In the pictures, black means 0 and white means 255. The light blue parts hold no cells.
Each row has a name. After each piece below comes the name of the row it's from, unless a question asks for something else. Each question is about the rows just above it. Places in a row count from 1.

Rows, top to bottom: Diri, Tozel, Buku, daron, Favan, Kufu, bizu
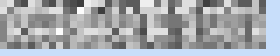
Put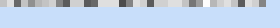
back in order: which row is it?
Favan
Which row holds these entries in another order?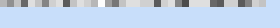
Favan

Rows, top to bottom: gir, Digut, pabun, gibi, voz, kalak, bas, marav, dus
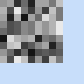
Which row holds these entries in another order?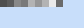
voz
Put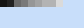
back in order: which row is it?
kalak

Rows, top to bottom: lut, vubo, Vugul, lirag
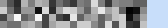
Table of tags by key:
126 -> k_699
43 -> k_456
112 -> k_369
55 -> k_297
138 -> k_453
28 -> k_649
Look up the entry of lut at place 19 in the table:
k_699
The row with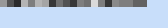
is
lut

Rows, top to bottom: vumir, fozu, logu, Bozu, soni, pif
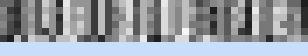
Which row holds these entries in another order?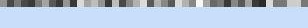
soni
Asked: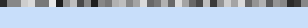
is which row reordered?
fozu
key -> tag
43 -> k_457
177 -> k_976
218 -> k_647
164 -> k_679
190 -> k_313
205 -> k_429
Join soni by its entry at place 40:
k_429
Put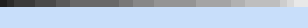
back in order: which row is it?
vumir
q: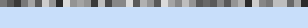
logu
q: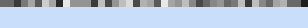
vumir
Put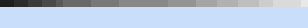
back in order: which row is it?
fozu

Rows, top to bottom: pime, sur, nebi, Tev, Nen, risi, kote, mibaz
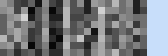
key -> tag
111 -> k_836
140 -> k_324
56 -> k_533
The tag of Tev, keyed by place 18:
k_836
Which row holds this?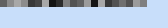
Nen
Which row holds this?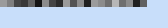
pime

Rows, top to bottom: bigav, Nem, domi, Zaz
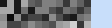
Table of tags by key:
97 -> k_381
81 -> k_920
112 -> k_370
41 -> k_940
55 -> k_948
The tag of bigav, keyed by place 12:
k_381
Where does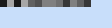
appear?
bigav
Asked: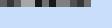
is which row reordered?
Nem
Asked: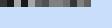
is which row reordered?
bigav
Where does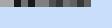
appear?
Nem

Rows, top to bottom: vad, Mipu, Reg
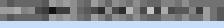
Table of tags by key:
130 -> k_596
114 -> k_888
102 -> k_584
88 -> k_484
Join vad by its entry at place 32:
k_888
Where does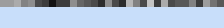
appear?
Mipu
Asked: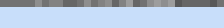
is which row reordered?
vad
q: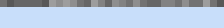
Reg

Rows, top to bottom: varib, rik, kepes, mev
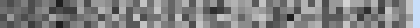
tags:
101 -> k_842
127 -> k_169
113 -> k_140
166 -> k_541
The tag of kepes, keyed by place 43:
k_541
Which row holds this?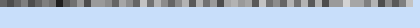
varib
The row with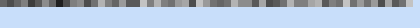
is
mev
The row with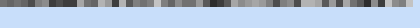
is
rik
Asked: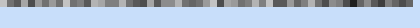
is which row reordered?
mev
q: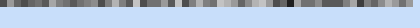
kepes

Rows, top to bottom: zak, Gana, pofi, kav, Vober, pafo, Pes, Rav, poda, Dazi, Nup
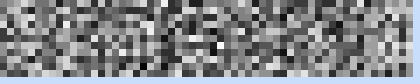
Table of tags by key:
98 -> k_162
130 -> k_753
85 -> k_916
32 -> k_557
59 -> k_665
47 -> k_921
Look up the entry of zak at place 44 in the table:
k_665
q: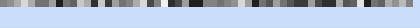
zak
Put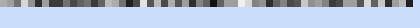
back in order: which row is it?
pafo
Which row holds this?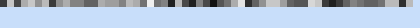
Vober
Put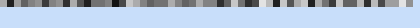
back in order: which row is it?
pofi
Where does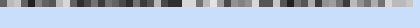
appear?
poda

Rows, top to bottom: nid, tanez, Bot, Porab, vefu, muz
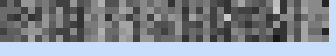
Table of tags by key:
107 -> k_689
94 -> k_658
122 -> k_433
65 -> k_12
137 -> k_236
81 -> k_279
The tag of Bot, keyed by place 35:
k_658
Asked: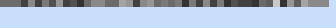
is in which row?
tanez
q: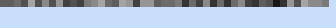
muz
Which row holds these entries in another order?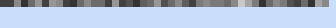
tanez

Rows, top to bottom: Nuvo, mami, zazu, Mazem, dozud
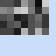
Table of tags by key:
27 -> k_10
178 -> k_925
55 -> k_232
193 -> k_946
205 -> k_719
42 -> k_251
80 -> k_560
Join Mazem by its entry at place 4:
k_10
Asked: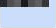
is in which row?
Mazem
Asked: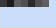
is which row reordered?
Mazem
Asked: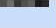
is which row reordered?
zazu

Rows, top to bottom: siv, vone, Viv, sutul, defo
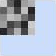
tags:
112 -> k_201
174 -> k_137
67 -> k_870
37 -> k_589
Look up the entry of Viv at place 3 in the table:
k_137
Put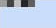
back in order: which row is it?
vone
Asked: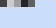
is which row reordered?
sutul
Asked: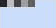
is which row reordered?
vone
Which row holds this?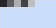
defo

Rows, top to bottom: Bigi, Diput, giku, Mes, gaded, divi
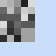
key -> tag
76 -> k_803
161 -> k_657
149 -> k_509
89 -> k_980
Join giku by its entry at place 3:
k_980
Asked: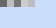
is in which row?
Diput
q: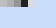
Bigi
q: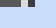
giku
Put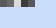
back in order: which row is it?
Mes
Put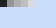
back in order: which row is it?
Bigi
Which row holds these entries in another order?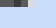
giku

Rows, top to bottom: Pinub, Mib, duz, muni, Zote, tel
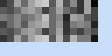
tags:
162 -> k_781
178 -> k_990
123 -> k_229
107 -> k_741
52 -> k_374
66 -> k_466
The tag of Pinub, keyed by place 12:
k_374
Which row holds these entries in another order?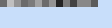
duz
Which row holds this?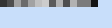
tel
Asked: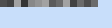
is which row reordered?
Mib
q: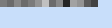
duz

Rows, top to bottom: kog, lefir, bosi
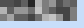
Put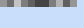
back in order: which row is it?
lefir
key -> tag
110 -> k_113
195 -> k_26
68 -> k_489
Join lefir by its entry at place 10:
k_489
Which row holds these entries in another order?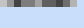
bosi
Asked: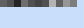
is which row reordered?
kog
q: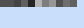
kog

